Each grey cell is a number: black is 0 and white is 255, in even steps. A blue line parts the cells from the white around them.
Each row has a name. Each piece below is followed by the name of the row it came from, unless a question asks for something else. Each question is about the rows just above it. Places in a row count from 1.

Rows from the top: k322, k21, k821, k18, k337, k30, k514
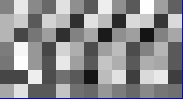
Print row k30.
[ 70  70 238  76 112  89  20 188 225  62 218 232  62]
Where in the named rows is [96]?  k322, 13
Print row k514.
[167 225  89  89 196 112 104 151 124 104 137 118 112]
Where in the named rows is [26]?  k821, 8
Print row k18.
[124 246 151  70 211 174  76 159 188  76 130 181  89]
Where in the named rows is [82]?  k337, 4

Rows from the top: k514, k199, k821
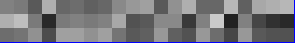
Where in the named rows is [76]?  k821, 4
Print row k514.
[129 122  89 175 103 109  96 103 137 152 160  89 145 175 103 103 183  96
 168 175 183]

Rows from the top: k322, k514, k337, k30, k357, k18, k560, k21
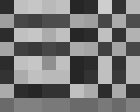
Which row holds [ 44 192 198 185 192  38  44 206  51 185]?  k322
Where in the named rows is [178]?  k337, 10

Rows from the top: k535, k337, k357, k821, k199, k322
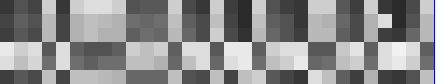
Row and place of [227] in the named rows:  k821, 26
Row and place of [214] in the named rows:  k199, 3
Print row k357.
[ 62  88  74 185  68 177 191 177 177  95 110 103 185 103  74 206  74  49
 185 103  82  62 185 185  95  74 177  62  55 103 185]
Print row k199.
[221 191 214 110 221 110  95 110 110 191 191 177 103 191 221 103 221 233
 110 191 206 233 103 110 191 206 110 221 233 206 110]
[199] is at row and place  k821, 25
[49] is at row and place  k357, 18

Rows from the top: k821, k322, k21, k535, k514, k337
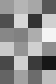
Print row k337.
[100 161 108 189]
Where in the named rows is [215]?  k322, 2
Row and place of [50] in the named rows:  k322, 3
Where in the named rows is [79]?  k322, 1
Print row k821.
[155 181 167  87]

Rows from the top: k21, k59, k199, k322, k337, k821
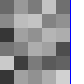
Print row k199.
[ 54 161 145 181 173]
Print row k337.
[202  62 123  90  98]
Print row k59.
[137 188 195 131 145]
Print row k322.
[117 131 173 161  77]
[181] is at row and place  k199, 4
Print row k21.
[105 153 123 195 111]

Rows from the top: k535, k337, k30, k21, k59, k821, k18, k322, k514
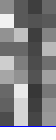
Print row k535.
[140  89  62 104]
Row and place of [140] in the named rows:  k535, 1
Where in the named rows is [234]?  k18, 2
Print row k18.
[104 234  55 119]
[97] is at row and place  k322, 1

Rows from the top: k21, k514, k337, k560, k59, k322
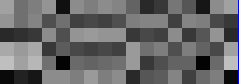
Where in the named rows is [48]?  k337, 2
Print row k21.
[161 112 126 148  16 140 126 140 132  99  41  56 118  86  22 140 161]
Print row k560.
[169 154 169  56  92  72  64  72  64 154 112 126  79 126  99  72 161]
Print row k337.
[ 41  48  56 140  79 148 154 148 148  56  72  64 140  56  86 148  41]
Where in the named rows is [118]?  k21, 13
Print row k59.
[191 161 183 112   3 106  99 106 112 154  56  79  99  99   3 106 191]

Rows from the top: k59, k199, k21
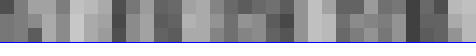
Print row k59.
[ 79 125 162 162 125 192 185 170  79 119 155  99 105 162 170 132 105  92
 105 112  92 147 192 162  99  99 155 112 119  64 105  79 185 192]
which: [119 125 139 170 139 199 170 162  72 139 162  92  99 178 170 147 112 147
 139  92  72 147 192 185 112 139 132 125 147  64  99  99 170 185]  k199
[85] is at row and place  k21, 21
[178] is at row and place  k199, 14

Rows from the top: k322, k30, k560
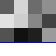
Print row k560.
[ 82  17  31 155]
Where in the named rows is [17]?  k560, 2
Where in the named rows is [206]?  k30, 2

